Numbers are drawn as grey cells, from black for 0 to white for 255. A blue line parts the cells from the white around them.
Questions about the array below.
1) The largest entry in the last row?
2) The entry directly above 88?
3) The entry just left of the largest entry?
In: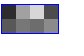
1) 139
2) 44
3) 161

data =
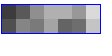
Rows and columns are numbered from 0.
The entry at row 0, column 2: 143
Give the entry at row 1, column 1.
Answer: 133
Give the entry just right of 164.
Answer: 100
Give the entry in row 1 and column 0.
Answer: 80

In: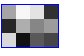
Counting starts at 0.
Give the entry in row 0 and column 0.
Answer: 165
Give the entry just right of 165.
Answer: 247
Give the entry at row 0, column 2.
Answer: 227

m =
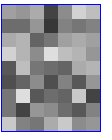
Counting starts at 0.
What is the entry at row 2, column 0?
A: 171
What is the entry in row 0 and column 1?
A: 150
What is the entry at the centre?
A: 109
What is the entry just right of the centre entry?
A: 100
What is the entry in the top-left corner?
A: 160
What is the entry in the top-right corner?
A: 190
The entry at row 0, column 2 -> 171
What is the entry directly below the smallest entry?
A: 118
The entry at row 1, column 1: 109
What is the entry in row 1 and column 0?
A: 109

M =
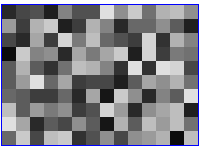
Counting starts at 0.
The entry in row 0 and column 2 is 81
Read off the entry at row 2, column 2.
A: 166
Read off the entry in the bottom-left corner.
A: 104
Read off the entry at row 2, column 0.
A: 71
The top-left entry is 41
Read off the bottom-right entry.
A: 190
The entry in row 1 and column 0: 155
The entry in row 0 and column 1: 71
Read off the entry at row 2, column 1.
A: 41
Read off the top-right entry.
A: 143

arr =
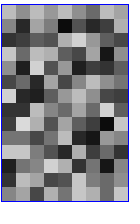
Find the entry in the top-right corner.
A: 164
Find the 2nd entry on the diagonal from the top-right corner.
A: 62
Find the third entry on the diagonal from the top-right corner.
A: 152
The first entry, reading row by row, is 188
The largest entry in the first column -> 209
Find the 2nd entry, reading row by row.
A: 143
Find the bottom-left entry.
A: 134
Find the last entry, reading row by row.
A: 198
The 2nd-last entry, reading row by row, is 106
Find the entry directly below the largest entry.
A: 116
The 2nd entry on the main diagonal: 40
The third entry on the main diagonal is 94
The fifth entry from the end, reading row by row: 116
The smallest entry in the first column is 31
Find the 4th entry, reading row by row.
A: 152
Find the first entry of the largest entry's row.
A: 62
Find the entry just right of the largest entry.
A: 176
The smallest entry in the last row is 71
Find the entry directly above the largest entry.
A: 51
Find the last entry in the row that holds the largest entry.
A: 198
